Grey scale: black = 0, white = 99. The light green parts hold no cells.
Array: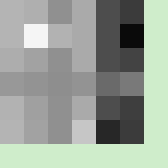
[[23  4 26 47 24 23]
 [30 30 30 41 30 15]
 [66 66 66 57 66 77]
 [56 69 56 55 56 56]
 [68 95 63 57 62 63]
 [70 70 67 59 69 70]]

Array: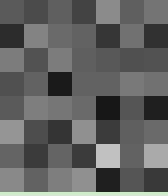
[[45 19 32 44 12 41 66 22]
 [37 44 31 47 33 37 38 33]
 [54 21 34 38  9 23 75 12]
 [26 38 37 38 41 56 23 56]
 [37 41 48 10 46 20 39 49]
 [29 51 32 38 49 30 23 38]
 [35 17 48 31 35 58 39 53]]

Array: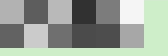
[[95 65]
 [48 30]
 [19 29]
 [72 43]
 [36 79]
 [69 38]]

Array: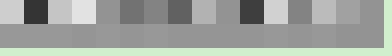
[[57 57]
 [62 57]
 [73 59]
 [51 58]
 [81 59]
 [24 58]
 [57 58]
 [69 58]
 [38 58]
 [51 59]
 [44 58]
 [57 59]
 [87 58]
 [76 59]
 [20 59]
 [80 59]]

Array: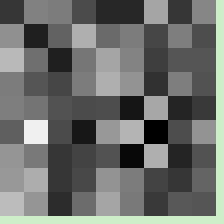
[[52 30 33 32 22 57 32 39 33]
 [21 49 33 49 14 30 14 21 34]
 [64 27 24 19 65  0 68 26 22]
 [15 48 51 57  8 70  3 48 47]
 [15 41 64 68 30 59 32 57 64]
 [29 68 46 48 29  9 26 28 42]
 [48 38 12 27 32 29 21 21 17]
 [50 12 43 33 45 93 47 67 58]
 [21 56 72 48 49 37 58 59 73]]

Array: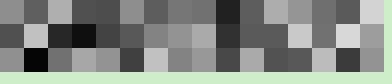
[[82 61 57]
 [35 84 23]
 [43 44 73]
 [58 78 34]
 [67 35 32]
 [36 35 66]
 [13 19 28]
 [44 66 59]
 [46 57 51]
 [36 51 75]
 [55 34 25]
 [30 26 57]
 [31  6 65]
 [68 15 44]
 [37 75  2]
 [55 31 56]]

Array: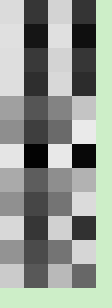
[[20  6 21 17 76 91  3 69 85 19 83 40]
 [82 87 82 84 51 41 90 55 45 81 45 72]
 [21  8 22 18 33 24  1 36 27 21 29 34]
 [85 87 86 86 62 55 89 66 56 84 57 79]]

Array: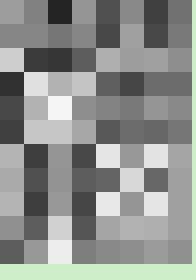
[[44 47 55 42 53 46 64 62 62 62 56]
 [25 28 62 42 58 40 88 40 89 68 60]
 [53 62 61 27 47 42 59 84 58 69 55]
 [31 28 68 37 51 34 89 39 90 64 53]
 [58 52 36 76 55 65 28 36 27 33 49]
 [14 46 21 69 95 77 58 57 59 81 92]
 [50 52 23 87 69 77 24 31 24 36 59]
 [61 52 80 19 28 25 70 66 70 56 36]]

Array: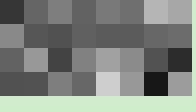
[[65 42 17 60]
 [70 40 32  9]
 [43 35 54 59]
 [47 35 62 80]
 [38 37 50 40]
 [49 31 26 49]
 [39 33 59 32]
 [21 53 38 31]]
